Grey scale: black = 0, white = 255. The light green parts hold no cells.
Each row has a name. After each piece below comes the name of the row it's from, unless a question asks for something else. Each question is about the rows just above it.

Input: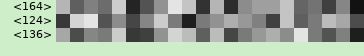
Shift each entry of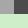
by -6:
[161  70]
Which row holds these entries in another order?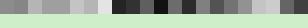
<164>
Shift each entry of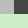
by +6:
[194  76]
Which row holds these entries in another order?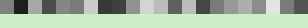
<136>
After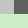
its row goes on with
[122 188 167  76]
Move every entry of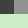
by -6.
[ 58 140]
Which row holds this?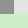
<164>

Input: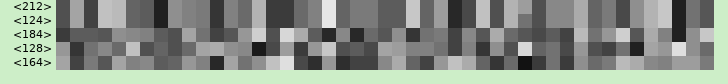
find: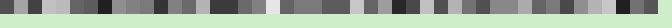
<124>
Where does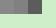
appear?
<184>
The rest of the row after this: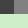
[ 53 143  80 215 100 114  73 151  80  66 114  32 164 151 223 143 106]

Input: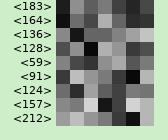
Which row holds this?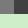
<183>
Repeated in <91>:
[58]
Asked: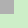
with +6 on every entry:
[182]
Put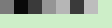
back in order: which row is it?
<91>
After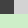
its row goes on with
[182]
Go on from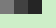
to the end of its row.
[72]

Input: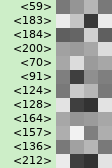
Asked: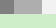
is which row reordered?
<157>
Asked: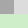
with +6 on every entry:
[173 226]
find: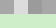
<70>
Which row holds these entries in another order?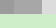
<70>

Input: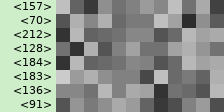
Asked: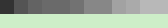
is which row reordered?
<212>
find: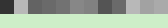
<184>
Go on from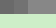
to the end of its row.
[ 84 106 184 162 170]
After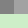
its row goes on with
[114 114 162 176 149 114]
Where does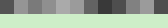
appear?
<91>
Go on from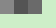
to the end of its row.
[184 162 170]
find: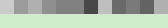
<183>

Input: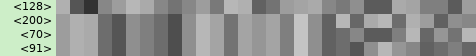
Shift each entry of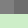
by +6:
[133 115]
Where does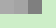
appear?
<128>
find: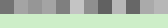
<200>
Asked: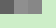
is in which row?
<200>
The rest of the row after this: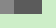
[127 183 103 150 115 183]
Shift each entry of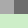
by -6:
[164 103]

